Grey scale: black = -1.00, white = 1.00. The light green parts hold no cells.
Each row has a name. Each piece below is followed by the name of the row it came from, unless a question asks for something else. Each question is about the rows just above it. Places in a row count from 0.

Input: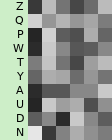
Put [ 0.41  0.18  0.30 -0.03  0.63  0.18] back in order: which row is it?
Q
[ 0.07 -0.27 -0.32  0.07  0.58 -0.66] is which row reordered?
W
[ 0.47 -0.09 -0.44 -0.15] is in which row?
Z
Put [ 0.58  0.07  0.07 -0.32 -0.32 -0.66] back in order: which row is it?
A

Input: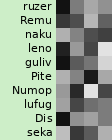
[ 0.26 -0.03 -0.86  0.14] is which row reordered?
Dis
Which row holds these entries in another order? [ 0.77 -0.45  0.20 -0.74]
leno

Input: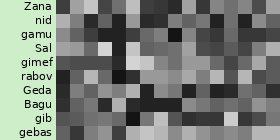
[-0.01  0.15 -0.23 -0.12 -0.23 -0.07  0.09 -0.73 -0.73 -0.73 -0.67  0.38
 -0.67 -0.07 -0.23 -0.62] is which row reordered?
Bagu
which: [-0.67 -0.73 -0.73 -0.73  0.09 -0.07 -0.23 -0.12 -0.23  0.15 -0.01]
Bagu
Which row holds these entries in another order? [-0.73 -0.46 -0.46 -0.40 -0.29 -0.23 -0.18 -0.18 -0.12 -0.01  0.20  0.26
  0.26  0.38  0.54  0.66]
Sal
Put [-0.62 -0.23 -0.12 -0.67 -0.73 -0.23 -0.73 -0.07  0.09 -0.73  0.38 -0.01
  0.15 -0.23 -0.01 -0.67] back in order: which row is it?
Geda
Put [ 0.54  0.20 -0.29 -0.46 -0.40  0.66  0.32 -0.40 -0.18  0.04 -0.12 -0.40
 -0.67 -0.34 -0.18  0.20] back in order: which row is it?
gimef
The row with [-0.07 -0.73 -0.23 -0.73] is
Geda

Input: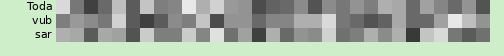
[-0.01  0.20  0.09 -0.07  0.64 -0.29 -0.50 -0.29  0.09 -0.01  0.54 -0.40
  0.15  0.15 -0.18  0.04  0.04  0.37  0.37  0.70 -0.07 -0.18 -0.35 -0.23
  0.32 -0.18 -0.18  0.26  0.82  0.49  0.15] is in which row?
vub
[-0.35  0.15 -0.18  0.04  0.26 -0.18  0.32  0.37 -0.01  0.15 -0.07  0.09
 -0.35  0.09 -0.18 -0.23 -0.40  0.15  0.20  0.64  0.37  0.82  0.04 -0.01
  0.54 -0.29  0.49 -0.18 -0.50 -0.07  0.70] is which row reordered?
Toda
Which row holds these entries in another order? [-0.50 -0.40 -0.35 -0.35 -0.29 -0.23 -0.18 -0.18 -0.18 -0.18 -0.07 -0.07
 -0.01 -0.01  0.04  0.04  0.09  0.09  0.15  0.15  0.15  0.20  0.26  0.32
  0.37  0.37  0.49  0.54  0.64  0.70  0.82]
Toda

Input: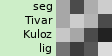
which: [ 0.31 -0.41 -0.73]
Kuloz
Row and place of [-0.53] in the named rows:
lig, 1
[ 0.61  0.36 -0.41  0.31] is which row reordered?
seg

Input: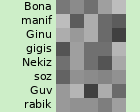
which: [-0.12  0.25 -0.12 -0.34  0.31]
Nekiz
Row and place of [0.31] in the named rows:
Nekiz, 4
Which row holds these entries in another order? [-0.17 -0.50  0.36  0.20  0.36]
Ginu
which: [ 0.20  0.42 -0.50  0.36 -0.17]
Guv
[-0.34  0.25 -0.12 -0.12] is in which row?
gigis
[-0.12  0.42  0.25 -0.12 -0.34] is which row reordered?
gigis

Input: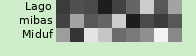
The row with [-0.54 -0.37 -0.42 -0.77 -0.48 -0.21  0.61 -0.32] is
Lago
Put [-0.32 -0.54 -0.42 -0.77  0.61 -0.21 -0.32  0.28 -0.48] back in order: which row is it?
mibas
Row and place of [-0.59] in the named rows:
Miduf, 1
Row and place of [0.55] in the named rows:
Miduf, 3
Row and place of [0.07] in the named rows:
Miduf, 8
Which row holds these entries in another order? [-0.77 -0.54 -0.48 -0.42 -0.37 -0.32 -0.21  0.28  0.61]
Lago
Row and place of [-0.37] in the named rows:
Lago, 1

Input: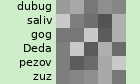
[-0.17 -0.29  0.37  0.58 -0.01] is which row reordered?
Deda
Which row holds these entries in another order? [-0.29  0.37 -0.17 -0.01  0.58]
Deda
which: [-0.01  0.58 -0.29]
Deda
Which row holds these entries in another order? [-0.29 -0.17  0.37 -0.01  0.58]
Deda
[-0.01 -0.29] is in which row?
pezov
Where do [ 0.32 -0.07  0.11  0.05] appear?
dubug
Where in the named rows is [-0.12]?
saliv, 2

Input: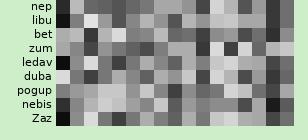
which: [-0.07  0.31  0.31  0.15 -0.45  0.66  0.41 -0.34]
nep
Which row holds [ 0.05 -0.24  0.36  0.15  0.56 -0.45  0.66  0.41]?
duba
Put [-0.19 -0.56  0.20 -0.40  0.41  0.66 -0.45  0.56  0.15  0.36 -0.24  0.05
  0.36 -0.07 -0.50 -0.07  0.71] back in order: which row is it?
duba
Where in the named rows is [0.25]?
nebis, 5
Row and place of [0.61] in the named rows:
nebis, 3
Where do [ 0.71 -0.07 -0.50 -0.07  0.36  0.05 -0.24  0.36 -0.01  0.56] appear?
ledav
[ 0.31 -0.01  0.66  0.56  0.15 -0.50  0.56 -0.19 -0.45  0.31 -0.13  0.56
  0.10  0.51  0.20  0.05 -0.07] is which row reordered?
pogup

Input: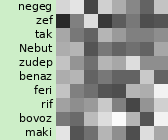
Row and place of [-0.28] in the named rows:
zef, 4
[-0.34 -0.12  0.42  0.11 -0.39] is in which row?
maki
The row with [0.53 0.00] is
feri
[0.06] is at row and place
negeg, 5
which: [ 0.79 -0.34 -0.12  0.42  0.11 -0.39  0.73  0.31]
maki
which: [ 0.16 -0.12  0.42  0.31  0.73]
zudep
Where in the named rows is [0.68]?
negeg, 0

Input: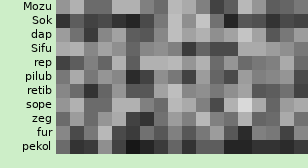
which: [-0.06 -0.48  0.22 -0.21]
pilub
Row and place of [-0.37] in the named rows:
Sok, 14
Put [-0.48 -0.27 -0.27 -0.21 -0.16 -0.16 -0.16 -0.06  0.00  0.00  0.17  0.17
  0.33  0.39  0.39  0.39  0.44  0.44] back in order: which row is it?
Mozu

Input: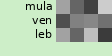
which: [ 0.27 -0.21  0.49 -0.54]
leb
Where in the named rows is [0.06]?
ven, 2
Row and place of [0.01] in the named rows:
ven, 1

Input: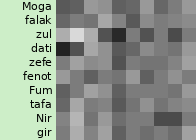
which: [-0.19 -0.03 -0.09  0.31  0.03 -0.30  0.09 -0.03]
falak
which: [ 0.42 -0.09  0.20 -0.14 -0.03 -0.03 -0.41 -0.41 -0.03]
Nir
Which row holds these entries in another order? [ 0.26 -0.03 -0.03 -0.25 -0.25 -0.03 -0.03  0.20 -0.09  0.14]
Fum
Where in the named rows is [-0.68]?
zul, 4
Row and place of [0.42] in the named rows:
Nir, 1
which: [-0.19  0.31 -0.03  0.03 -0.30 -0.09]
tafa
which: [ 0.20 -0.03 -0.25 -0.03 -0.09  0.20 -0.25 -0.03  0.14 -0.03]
fenot

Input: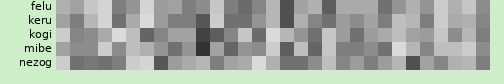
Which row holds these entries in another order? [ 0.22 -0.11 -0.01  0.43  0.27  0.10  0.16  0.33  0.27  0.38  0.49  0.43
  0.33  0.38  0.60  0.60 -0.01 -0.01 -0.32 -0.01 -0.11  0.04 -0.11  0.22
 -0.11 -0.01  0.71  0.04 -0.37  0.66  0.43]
keru
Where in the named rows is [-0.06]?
nezog, 2

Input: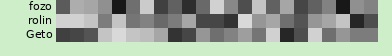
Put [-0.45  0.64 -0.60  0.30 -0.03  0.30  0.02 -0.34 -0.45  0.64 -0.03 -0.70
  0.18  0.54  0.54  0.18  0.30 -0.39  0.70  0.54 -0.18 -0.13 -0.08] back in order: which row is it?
rolin
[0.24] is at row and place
Geto, 13
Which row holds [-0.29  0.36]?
fozo
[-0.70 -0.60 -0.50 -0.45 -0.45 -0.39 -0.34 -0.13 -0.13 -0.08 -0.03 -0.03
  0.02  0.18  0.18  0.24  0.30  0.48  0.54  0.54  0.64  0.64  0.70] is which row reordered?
Geto
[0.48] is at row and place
Geto, 6

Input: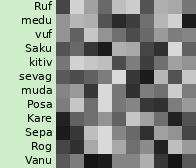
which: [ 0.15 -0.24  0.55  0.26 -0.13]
Kare
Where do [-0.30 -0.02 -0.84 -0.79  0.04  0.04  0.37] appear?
Vanu
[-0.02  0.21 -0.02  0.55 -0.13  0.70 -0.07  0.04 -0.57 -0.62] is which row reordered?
Posa

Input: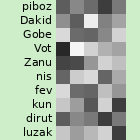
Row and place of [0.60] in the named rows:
nis, 1
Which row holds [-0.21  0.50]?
fev

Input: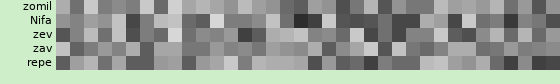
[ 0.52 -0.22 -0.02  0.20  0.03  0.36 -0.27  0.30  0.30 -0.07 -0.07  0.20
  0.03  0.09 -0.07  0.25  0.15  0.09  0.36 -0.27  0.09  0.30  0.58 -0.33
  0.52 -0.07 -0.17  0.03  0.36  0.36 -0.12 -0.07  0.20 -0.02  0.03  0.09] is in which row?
zav
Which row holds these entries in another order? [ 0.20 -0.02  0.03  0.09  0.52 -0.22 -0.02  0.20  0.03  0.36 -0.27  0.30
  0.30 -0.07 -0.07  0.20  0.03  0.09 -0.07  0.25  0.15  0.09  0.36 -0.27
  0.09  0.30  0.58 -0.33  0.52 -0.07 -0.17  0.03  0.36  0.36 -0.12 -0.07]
zav
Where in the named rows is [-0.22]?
zav, 1

